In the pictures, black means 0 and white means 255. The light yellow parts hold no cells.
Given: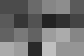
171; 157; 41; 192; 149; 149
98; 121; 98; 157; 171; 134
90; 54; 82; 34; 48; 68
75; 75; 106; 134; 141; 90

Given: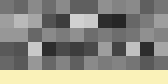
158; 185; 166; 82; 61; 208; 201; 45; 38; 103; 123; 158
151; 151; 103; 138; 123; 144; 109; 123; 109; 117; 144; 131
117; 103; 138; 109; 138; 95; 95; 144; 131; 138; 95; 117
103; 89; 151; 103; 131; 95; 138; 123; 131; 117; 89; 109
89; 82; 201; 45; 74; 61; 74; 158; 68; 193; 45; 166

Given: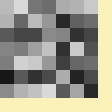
186; 216; 117; 109; 172; 178; 201
178; 102; 186; 151; 41; 96; 109
138; 178; 193; 216; 89; 165; 41
132; 125; 159; 193; 49; 201; 81
125; 209; 201; 151; 63; 102; 109
89; 69; 69; 138; 132; 49; 69
23; 89; 49; 75; 172; 35; 75

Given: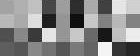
184; 170; 222; 30; 149; 15; 200; 129; 184; 129
163; 176; 192; 71; 157; 45; 170; 65; 228; 207
93; 86; 136; 114; 86; 122; 99; 243; 52; 38
79; 136; 58; 228; 149; 200; 106; 23; 192; 236

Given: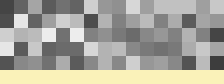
230; 91; 200; 99; 107; 107; 215; 179; 187; 136; 121; 113; 121; 172; 200; 165
207; 179; 187; 237; 113; 237; 129; 144; 121; 107; 136; 151; 129; 179; 129; 69
83; 136; 144; 113; 172; 91; 136; 179; 136; 207; 151; 159; 136; 83; 187; 61
77; 230; 99; 159; 207; 187; 77; 179; 129; 159; 187; 129; 172; 91; 165; 151
69; 99; 165; 91; 113; 99; 207; 151; 144; 215; 159; 193; 193; 193; 159; 200

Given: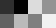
98; 186; 127; 241
47; 2; 220; 147

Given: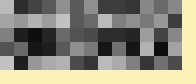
194; 30; 151; 170; 178; 75; 53; 186; 170; 127; 53; 113; 75
186; 45; 67; 89; 143; 89; 143; 61; 61; 53; 135; 105; 135
163; 151; 178; 157; 194; 89; 105; 186; 127; 143; 121; 151; 61
127; 30; 14; 37; 105; 83; 75; 45; 45; 37; 157; 67; 135
83; 105; 22; 30; 89; 143; 121; 22; 113; 22; 178; 14; 163
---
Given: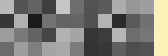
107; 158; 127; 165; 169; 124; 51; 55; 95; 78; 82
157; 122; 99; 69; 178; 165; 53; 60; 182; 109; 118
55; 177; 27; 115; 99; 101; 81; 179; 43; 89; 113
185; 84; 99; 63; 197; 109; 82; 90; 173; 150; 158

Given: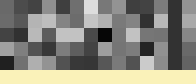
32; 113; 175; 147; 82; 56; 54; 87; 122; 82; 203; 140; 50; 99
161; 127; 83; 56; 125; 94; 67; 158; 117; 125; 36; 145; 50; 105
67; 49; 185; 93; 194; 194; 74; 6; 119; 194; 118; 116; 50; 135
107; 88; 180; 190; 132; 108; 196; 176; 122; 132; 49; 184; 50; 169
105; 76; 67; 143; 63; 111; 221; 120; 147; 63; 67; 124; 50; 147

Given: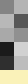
47; 189
27; 209
169; 144
184; 87
132; 180

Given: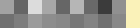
112; 125; 155; 141; 136; 119; 131; 112; 136
162; 101; 220; 167; 102; 182; 105; 59; 144

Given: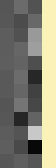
87; 95; 85
94; 73; 8
92; 84; 200
87; 38; 99
85; 117; 71
89; 102; 65
89; 108; 39
94; 99; 78
93; 102; 158
93; 81; 153
87; 76; 104
86; 107; 82

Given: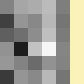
58; 149; 137; 184; 117
151; 131; 107; 146; 131
146; 29; 194; 246; 133
95; 111; 141; 191; 123
64; 149; 136; 183; 117
131; 166; 172; 187; 126

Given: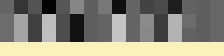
108; 164; 64; 191; 76; 18; 95; 100; 196; 101; 136; 60; 179; 98; 94; 103
108; 164; 64; 190; 76; 18; 94; 100; 196; 101; 139; 60; 179; 108; 94; 103
101; 53; 83; 2; 85; 134; 95; 119; 14; 101; 67; 74; 30; 98; 94; 103
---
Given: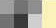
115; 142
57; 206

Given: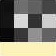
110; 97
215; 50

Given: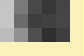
122; 72
107; 62

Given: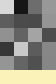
22; 109
75; 74

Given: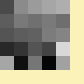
139; 155
121; 112

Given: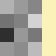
154; 134
129; 211
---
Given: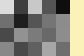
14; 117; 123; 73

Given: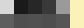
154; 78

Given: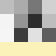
209; 45; 61

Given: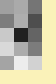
117; 174; 201

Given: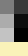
57; 172

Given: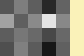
99; 228; 105; 128
